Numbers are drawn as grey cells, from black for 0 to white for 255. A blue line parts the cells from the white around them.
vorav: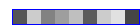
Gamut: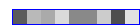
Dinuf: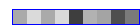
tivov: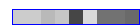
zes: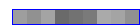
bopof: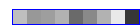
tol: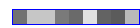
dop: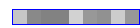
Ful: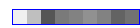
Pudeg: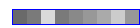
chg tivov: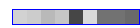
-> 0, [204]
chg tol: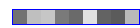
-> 1, [198]
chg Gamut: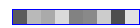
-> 4, [137]
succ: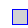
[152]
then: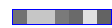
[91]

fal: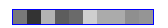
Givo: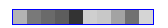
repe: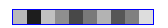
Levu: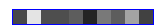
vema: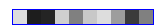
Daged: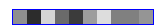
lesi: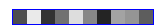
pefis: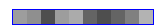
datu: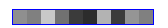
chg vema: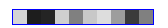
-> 0, [221]
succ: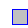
[143]
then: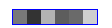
[171]
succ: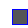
[128]
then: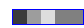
[149]
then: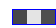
[78]
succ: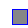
[36]

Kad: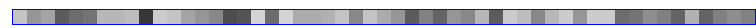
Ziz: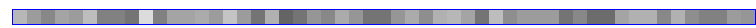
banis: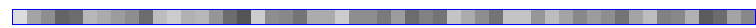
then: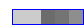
[129]
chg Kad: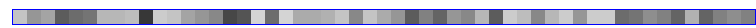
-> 15, [77]
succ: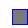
[156]

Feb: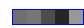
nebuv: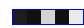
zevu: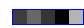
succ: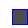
[38]
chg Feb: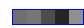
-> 4, [152]
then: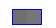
[77]
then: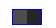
[152]
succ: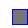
[77]
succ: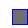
[118]

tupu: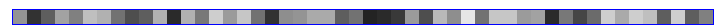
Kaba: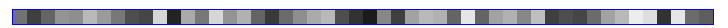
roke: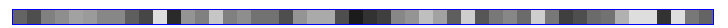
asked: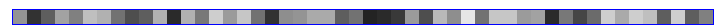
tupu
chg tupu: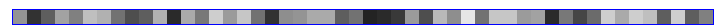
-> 12, [177]
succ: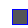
[120]
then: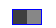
[148]

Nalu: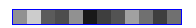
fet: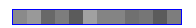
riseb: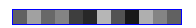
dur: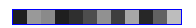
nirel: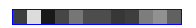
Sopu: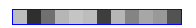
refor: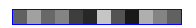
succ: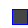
[118]
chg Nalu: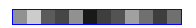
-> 3, [77]

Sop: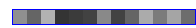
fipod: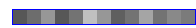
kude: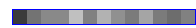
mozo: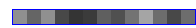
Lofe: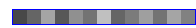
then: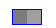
[115]
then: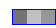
[95]
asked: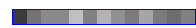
kude
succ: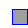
[115]
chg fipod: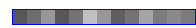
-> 10, [115]

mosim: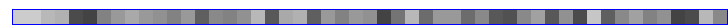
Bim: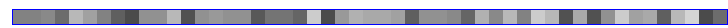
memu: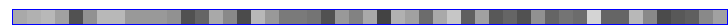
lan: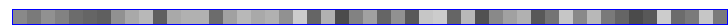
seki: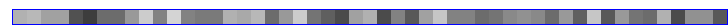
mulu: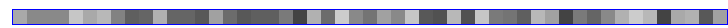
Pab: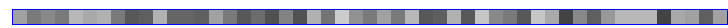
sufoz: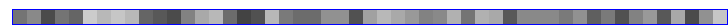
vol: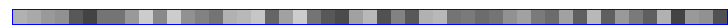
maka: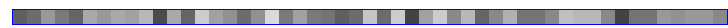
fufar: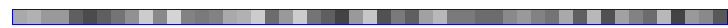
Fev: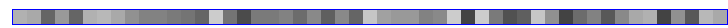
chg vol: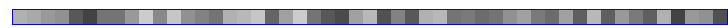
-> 11, [204]
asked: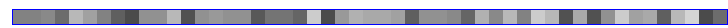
Bim
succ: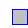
[184]
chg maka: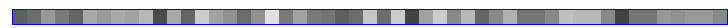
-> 18, [218]
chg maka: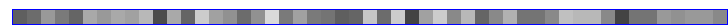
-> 24, [108]

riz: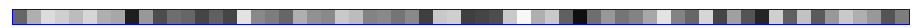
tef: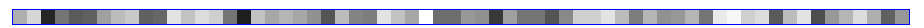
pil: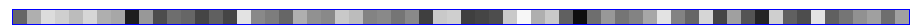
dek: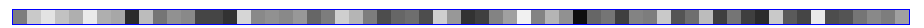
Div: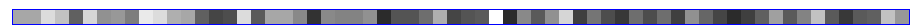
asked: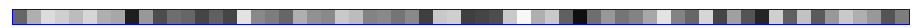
riz

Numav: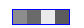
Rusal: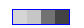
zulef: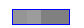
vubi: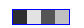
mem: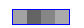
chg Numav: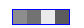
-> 1, [106]
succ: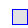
[85]
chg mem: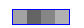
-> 3, [170]
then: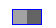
[134]

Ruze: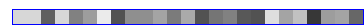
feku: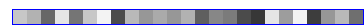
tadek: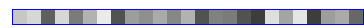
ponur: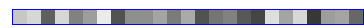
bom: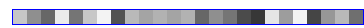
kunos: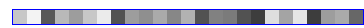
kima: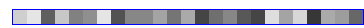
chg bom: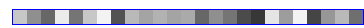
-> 12, [178]
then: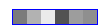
[170]
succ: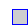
[229]
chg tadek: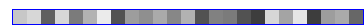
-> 18, [222]
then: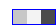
[185]
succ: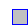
[55]

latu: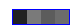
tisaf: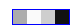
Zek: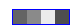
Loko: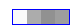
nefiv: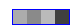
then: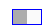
[206]
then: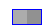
[158]
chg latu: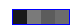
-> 0, [34]
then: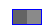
[235]

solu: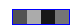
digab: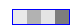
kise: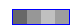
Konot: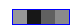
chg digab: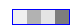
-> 0, [234]
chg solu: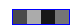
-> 0, [82]
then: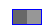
[192]
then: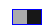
[117]
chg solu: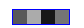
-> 0, [82]

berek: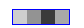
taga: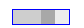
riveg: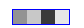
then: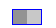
[58]
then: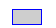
[168]
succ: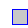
[58]
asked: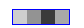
berek
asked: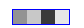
riveg
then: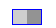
[58]

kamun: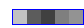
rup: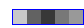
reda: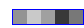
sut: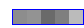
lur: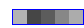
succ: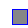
[172]
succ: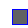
[56]
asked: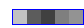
kamun
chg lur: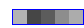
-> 3, [135]
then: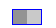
[160]
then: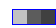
[127]

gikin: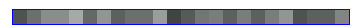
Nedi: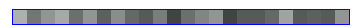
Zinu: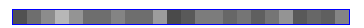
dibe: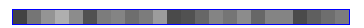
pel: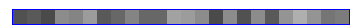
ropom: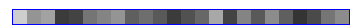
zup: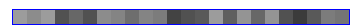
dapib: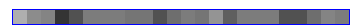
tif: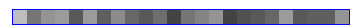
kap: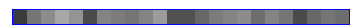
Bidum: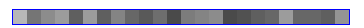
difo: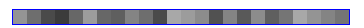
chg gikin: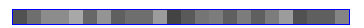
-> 19, [148]
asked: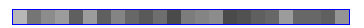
Bidum
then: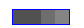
[124]
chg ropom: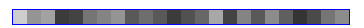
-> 8, [95]
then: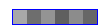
[89]
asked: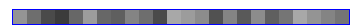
difo
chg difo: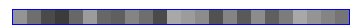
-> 19, [117]

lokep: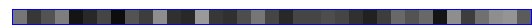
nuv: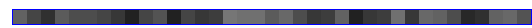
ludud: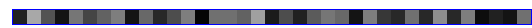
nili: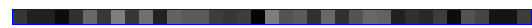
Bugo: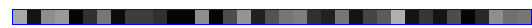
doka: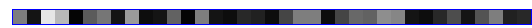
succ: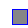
[20]
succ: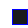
[77]

